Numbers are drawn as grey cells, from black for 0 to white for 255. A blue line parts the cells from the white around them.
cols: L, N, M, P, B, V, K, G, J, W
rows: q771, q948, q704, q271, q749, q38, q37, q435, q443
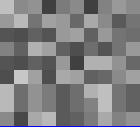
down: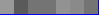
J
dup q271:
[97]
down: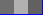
K
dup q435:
[110]
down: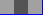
P
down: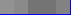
J

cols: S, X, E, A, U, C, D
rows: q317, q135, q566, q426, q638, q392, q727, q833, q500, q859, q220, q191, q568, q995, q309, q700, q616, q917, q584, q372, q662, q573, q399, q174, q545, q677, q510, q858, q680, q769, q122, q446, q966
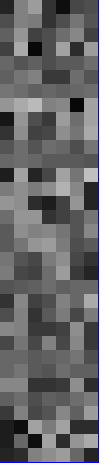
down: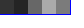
D
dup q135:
[78]

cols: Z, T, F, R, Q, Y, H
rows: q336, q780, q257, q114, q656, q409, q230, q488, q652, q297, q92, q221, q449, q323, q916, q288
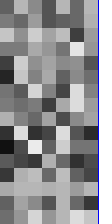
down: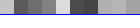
T
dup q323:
[182]
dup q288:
[150]
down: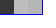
F
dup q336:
[182]
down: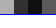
Z

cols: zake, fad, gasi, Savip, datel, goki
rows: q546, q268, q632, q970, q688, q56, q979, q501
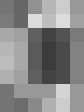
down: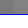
goki
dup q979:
[152]
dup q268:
[220]
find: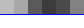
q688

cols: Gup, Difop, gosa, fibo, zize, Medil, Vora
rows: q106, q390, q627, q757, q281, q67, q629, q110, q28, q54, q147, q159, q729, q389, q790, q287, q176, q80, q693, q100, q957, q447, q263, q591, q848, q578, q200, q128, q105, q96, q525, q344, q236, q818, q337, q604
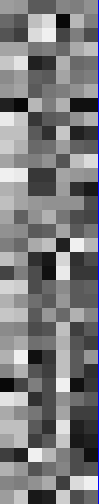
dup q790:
[145]
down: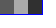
gosa
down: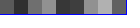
fibo

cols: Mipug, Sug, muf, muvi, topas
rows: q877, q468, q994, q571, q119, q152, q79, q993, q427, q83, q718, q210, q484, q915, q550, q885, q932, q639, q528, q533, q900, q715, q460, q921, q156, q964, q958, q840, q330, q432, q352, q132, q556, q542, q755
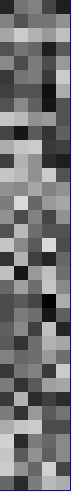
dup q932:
[82]
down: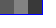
Mipug

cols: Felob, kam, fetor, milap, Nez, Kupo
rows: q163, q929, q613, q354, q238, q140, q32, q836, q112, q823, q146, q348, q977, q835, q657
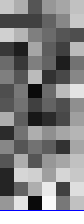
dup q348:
[85]
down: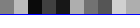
fetor
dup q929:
[64]

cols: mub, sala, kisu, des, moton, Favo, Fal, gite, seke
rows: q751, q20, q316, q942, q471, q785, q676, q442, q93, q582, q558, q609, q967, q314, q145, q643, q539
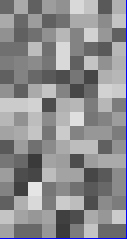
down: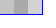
Fal
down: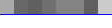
sala
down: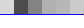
moton
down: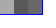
gite
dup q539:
[104]
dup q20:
[170]
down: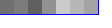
mub

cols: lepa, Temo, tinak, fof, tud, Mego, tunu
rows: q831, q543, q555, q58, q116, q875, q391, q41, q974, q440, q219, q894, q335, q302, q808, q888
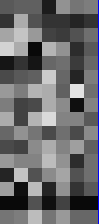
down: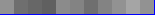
tud
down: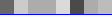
fof
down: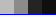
fof
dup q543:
[51]
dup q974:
[131]
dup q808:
[9]
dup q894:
[131]

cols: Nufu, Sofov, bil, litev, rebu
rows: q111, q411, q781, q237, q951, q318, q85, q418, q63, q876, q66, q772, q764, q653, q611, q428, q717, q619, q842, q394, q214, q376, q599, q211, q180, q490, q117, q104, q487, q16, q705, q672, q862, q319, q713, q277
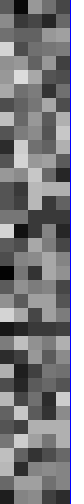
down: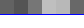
Nufu
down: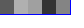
bil
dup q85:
[112]
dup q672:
[118]
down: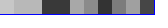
bil

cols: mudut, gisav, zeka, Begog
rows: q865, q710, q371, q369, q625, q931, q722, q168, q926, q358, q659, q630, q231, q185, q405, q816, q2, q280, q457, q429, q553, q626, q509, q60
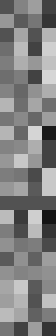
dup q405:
[82]
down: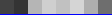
Begog
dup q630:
[151]
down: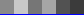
gisav
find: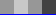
q630
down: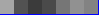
gisav

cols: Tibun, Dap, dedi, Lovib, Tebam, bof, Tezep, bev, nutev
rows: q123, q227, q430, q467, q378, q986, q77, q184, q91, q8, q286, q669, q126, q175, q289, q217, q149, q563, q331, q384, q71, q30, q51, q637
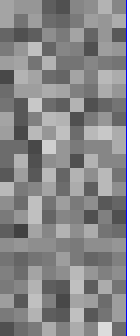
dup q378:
[116]
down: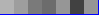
Dap

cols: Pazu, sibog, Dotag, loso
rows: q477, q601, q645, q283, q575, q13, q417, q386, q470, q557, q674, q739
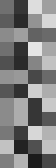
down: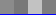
Pazu
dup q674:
[194]
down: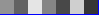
Dotag

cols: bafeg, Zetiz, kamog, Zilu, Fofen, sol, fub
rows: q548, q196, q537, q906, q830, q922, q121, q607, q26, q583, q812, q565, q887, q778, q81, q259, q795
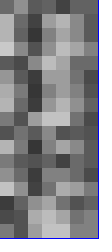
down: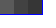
kamog
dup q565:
[90]
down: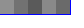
sol

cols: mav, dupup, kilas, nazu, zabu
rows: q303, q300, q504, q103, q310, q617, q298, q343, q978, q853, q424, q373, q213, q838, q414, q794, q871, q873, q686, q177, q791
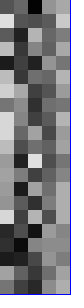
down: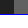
dupup
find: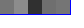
q343

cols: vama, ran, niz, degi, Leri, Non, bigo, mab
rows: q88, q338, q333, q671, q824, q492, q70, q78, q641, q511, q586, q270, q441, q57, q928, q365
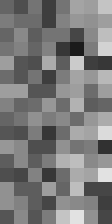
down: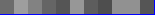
vama
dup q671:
[130]
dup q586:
[78]
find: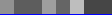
q57

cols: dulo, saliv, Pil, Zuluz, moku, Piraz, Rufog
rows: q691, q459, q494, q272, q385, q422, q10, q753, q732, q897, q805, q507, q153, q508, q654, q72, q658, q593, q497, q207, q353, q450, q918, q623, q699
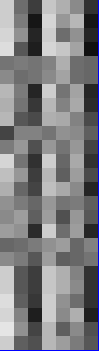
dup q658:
[157]
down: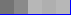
dulo
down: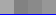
Piraz

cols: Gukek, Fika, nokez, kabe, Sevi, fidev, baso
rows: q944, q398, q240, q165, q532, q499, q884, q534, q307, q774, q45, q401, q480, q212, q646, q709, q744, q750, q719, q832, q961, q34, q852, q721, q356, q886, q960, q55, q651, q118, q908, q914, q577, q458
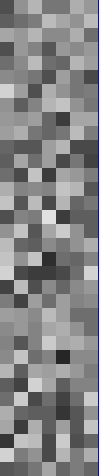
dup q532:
[110]
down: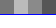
kabe
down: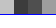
nokez

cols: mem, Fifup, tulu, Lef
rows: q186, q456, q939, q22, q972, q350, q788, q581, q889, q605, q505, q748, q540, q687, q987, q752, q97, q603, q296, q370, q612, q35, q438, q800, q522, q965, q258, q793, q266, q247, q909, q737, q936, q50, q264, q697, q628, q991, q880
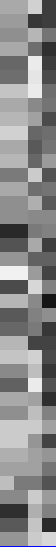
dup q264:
[122]
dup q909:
[203]
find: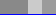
q697

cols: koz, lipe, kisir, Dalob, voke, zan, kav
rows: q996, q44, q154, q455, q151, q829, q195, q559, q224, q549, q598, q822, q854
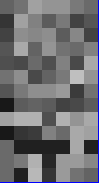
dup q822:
[154]
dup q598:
[32]
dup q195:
[142]
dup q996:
[148]
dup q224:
[177]
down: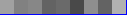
kisir
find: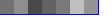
q829

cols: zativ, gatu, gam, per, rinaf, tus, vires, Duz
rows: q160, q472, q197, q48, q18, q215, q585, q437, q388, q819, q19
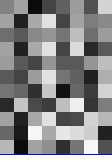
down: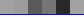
zativ
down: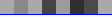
gam
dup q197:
[110]
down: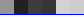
vires

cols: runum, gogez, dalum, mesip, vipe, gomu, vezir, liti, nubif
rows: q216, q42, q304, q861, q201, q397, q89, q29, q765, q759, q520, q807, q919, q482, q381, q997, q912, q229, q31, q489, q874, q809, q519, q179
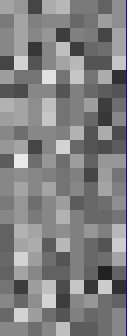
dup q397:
[116]
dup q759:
[135]
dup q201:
[84]
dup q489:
[98]
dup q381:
[110]
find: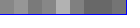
q997

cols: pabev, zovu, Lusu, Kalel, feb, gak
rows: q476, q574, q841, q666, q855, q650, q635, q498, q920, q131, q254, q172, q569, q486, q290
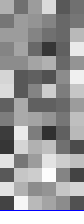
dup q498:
[96]
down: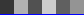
Kalel
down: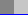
feb
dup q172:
[227]
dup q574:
[118]
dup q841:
[156]

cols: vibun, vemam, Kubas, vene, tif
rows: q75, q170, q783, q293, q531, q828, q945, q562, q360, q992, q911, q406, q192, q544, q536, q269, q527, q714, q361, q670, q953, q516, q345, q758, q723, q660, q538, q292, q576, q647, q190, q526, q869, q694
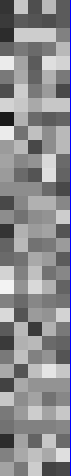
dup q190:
[129]
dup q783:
[205]
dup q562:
[199]
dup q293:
[121]
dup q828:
[121]
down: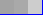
vemam

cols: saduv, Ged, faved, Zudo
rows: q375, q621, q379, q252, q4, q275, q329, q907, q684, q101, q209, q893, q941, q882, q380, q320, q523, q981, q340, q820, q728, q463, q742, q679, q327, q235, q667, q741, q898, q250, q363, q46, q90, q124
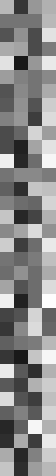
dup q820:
[109]
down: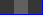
saduv
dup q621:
[116]
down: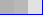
Zudo

